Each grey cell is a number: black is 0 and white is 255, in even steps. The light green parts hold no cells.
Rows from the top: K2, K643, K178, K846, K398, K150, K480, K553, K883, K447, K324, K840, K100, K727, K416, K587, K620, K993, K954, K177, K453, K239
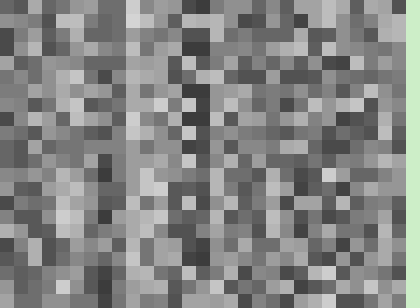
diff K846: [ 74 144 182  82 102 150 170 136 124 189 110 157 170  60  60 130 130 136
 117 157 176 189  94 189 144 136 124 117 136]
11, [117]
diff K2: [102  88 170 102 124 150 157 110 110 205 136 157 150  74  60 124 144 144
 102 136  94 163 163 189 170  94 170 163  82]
5, [117]
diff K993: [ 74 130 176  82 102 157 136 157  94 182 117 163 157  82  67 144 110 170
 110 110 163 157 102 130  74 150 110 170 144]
25, [67]
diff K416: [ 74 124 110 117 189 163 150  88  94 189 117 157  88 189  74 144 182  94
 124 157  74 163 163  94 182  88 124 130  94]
26, [94]
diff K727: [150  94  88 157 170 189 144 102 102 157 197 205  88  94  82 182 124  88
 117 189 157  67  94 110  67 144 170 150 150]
26, [136]
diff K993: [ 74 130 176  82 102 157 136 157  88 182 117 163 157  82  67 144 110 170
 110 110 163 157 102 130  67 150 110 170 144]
9, [94]
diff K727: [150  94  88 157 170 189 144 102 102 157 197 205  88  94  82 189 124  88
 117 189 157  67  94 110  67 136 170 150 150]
16, [182]

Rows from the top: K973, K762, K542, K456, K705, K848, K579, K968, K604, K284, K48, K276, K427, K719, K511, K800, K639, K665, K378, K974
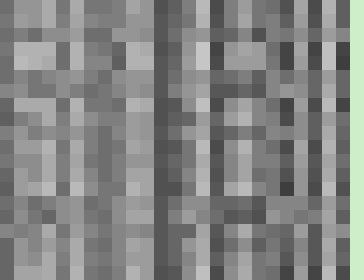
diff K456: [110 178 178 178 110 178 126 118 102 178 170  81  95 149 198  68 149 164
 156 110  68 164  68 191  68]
1, [118]
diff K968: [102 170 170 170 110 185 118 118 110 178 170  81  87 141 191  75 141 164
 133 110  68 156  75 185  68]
6, [178]
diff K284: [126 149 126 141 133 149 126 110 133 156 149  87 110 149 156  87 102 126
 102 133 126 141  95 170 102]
15, [164]

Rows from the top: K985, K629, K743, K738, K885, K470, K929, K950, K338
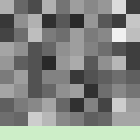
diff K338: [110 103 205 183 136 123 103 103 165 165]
7, [95]
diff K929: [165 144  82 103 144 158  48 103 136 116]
8, [110]
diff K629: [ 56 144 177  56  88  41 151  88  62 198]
4, [48]
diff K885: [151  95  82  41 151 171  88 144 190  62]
9, [183]

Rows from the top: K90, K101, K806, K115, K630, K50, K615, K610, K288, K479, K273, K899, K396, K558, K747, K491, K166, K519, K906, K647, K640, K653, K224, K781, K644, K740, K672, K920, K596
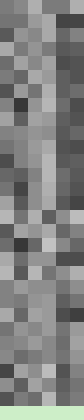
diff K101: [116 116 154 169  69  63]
6, [69]
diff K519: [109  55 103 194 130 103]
5, [136]
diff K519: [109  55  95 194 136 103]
3, [103]
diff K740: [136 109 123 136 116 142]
6, [148]

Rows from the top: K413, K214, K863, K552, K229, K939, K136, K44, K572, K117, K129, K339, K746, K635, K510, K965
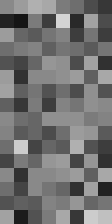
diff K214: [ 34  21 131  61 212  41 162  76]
3, [123]
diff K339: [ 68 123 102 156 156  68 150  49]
4, [150]
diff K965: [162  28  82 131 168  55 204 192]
4, [123]
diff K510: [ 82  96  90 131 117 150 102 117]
5, [123]
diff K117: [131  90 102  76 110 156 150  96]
8, [90]
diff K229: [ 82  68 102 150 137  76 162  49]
5, [144]

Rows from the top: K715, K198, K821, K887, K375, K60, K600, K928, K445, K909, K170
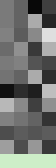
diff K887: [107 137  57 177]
2, [144]
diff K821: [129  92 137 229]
4, [223]
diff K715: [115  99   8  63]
1, [122]

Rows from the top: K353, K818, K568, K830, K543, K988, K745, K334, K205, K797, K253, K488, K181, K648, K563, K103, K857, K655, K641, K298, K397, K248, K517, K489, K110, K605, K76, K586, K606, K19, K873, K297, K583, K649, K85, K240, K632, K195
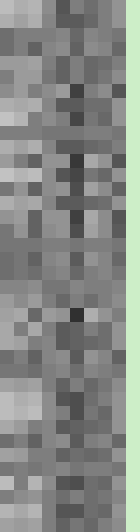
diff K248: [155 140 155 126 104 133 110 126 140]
6, [126]
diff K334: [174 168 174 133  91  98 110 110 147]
6, [91]
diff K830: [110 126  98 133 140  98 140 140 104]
8, [133]
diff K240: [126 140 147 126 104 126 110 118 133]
5, [110]
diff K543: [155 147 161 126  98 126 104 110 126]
2, [155]
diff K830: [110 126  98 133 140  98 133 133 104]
7, [140]

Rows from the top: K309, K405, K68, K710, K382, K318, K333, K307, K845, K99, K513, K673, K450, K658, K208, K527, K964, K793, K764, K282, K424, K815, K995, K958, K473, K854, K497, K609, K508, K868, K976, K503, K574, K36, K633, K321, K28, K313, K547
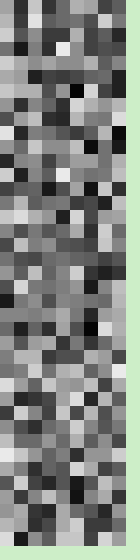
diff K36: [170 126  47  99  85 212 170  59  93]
8, [66]
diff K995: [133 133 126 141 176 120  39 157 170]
5, [170]
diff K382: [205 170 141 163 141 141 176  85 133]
8, [93]
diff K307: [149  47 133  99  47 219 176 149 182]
6, [212]

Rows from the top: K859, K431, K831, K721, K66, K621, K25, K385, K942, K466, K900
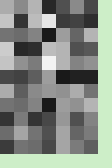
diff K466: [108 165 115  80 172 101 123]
5, [165]
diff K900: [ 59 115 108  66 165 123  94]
4, [72]
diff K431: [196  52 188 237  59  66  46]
4, [230]
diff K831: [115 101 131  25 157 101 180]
2, [108]
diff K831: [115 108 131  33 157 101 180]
4, [25]

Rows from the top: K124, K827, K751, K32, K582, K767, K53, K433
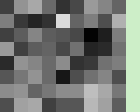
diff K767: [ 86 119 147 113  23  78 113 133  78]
4, [106]
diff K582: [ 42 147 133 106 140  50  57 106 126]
8, [113]
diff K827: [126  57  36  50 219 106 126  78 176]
6, [100]
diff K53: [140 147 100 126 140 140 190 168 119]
4, [119]
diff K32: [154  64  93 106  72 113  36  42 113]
4, [100]

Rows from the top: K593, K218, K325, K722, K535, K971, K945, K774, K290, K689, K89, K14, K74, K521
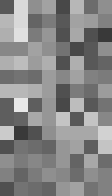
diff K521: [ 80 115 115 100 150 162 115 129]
3, [108]
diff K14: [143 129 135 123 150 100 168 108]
2, [123]
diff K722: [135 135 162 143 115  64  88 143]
6, [72]
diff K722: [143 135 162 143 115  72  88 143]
1, [135]
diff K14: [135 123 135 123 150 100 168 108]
1, [143]
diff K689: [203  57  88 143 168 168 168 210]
3, [80]

